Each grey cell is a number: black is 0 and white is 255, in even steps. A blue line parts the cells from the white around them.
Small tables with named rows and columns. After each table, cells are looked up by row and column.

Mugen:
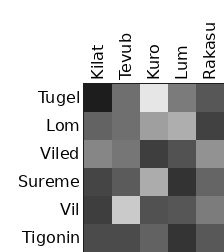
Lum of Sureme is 51
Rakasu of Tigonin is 88
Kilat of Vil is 62
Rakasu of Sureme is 101
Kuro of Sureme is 172
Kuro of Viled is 62
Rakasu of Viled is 146
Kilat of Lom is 99
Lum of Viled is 82
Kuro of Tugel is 230
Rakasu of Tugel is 87
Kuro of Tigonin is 98
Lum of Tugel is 123
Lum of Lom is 174
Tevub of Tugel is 111
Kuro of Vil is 81
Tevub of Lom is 111
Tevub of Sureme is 91
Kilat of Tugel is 29
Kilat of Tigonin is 75
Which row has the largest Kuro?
Tugel

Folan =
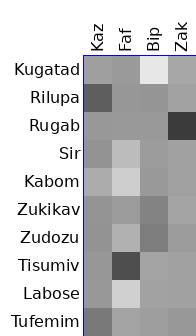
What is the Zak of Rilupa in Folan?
162
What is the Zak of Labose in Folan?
161
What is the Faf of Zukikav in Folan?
155
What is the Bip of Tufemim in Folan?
158
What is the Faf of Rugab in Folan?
153
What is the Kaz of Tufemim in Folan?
121
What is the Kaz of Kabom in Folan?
172
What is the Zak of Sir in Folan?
161
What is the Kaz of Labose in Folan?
152
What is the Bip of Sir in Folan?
156
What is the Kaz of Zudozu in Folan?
147
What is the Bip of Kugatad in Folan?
231
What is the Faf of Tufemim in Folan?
164
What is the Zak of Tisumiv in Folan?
161
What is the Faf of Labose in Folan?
208
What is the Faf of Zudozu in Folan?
177
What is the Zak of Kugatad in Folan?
167
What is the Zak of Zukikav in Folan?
164
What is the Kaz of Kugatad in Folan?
159
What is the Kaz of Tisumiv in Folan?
151

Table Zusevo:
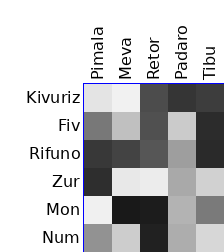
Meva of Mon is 25
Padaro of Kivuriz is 53
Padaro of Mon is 179
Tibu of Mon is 122
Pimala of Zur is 46
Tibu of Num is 215
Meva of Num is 205

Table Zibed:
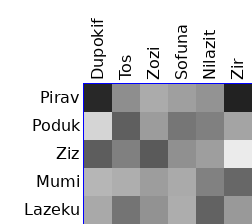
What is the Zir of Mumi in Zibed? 103
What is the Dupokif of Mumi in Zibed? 182
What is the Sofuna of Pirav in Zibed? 159
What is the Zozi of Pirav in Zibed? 171
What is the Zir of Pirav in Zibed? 34
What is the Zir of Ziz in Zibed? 235
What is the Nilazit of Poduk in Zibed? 128
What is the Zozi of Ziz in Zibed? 90
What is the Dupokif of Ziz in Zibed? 93
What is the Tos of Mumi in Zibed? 174
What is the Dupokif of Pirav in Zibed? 40
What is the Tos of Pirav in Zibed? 142
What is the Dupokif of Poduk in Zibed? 213
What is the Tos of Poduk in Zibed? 95
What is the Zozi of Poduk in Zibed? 156

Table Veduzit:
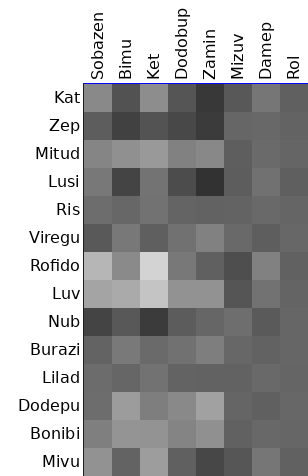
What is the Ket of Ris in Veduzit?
114
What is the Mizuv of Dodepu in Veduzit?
101
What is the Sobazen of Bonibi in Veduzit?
127
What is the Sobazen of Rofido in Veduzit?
182
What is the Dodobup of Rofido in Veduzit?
120
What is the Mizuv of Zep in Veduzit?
102

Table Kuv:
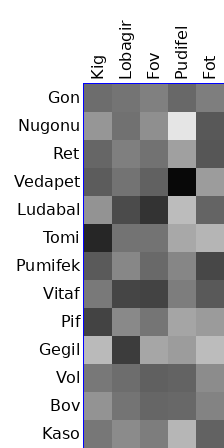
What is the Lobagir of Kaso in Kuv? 139
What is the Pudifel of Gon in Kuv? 104
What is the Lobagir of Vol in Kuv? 109
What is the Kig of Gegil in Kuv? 186
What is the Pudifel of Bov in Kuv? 104
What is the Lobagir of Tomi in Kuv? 115
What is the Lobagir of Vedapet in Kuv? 115
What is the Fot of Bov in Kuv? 131
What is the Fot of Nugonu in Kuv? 88
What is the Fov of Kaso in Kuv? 125
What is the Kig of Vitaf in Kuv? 121
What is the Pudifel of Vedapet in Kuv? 8
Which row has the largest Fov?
Gegil

